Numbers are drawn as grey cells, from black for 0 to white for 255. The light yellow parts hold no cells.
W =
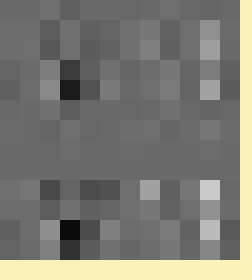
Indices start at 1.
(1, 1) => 105
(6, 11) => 100
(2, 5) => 97
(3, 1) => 109
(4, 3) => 125
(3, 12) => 106
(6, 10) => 104
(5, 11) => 162
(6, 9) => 112
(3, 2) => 110
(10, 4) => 100
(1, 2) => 106
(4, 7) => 101
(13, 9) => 120
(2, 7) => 112
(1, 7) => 103
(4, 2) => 107
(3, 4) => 110
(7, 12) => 107
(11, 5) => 97
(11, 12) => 107
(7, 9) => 102
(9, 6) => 106
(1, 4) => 96
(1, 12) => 104
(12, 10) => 99
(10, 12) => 103
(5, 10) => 100
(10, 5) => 77
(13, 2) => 107
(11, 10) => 110
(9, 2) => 106
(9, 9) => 106
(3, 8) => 127
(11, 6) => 101
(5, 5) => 82
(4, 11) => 124

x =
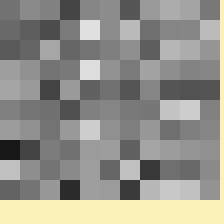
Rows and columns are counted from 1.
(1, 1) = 114
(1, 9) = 172
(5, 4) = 154
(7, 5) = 205
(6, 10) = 205
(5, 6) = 113
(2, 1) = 105
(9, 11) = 138
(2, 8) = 111
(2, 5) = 224
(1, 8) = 154
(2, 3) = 76
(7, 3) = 115
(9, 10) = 105
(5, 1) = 165
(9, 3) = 116
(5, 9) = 86
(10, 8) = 183
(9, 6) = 102
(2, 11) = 187
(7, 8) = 152
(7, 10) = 126
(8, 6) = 157
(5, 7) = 85
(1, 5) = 134
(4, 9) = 142
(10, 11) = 147
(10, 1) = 99
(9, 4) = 138
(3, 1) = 89
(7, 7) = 126
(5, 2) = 154
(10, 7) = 58
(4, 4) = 121
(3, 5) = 115
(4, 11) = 134

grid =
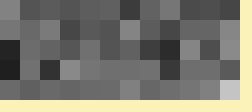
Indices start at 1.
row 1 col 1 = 130
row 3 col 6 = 84
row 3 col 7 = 97
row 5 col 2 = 96
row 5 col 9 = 110
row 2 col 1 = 118
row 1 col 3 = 91
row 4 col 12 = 90
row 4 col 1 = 31
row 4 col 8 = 113
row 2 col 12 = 134
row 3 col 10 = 133
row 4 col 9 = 57
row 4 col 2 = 113
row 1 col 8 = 98
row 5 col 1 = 106
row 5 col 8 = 103
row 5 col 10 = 117

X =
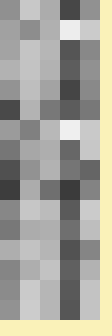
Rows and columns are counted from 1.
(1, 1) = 144
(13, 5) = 133
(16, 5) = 195
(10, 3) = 111
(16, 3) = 182
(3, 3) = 182
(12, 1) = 120
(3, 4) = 85
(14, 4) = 96
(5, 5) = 137
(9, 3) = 178
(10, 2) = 172
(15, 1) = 139
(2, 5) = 203
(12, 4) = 111
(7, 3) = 184
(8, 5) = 199
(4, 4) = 93
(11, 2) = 198
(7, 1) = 155
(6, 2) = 179
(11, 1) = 135
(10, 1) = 61
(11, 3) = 187
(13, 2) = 194

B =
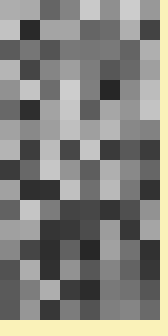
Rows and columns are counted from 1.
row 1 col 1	173
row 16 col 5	83
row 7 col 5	159
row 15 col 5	44
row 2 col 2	41
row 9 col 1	59
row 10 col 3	49
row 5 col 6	38
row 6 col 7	149
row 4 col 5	125
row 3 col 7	100
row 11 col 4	68
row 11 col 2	197
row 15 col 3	174
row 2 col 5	101
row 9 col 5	94
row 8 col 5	197
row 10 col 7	120
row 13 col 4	97
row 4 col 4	158
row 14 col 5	87
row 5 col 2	196
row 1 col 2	170
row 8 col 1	180
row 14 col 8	55
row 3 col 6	121
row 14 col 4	146
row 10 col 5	111
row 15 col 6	121
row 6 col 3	163
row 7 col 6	183
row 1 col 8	152
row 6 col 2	46

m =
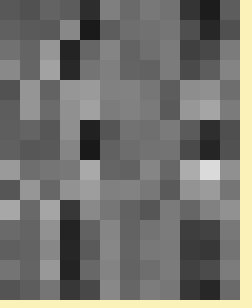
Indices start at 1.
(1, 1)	88
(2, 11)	39
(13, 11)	55
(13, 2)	99
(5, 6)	129
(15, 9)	119
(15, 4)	55
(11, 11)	129
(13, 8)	120
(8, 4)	133
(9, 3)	117
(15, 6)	136
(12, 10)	62
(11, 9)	122
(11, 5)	137
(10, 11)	155
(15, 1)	84
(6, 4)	144
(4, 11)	93
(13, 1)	95
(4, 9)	123
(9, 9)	103
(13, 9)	122
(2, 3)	89
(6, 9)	90
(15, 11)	39
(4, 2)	101
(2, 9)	117
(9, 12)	144
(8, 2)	87
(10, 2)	150
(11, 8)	86
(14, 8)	110
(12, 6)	133
